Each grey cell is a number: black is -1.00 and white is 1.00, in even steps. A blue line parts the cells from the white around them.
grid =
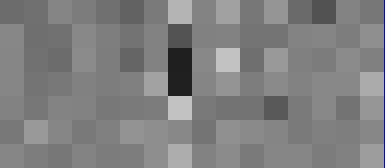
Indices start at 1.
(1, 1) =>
-0.15
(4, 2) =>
-0.09
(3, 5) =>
-0.02
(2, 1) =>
0.06
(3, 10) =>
0.52
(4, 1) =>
0.05
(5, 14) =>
0.07
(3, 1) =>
0.05
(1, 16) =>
-0.07
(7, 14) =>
-0.03
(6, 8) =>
0.07
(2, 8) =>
-0.35
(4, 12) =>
0.08
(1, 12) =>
0.17
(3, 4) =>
0.09
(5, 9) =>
-0.05
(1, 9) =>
0.03
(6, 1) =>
-0.06
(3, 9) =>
0.07
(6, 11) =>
0.08
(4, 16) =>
0.34
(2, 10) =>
0.02
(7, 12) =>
0.05
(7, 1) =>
0.05
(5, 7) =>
-0.03
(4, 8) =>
-0.75
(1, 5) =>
-0.12

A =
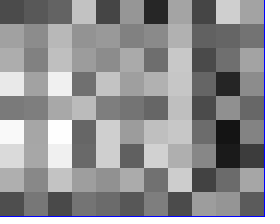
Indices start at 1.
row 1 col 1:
-0.41
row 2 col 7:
0.08
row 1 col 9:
-0.46
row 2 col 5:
0.20
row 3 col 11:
0.28
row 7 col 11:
-0.53
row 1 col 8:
0.29
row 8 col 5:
0.14
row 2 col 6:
0.01
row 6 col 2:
0.30
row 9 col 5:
-0.16
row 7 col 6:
-0.25
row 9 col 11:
-0.29
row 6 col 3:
0.99
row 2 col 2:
0.10
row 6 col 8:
0.56
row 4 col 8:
0.55
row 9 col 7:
-0.01
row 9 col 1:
-0.39
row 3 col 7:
-0.14
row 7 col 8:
0.37
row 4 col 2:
0.27
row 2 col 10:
-0.21
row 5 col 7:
-0.20
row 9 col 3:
-0.43
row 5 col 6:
-0.09
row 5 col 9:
-0.41
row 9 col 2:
-0.07

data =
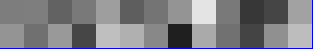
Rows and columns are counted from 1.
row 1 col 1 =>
-0.02
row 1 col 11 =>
-0.57
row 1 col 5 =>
0.24
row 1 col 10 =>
-0.05
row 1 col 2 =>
-0.01
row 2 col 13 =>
0.48
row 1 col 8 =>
0.16
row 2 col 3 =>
0.20

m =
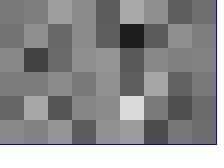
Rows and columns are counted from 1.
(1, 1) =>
-0.06
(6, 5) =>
0.13
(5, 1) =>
-0.21
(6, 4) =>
-0.28
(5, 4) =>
0.04
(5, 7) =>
-0.04
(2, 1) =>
-0.10
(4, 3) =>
0.09
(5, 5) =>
0.10
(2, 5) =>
-0.26
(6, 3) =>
0.16
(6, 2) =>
0.02
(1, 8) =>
-0.26
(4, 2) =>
-0.03
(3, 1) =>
0.07
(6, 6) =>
0.23
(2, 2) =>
0.12
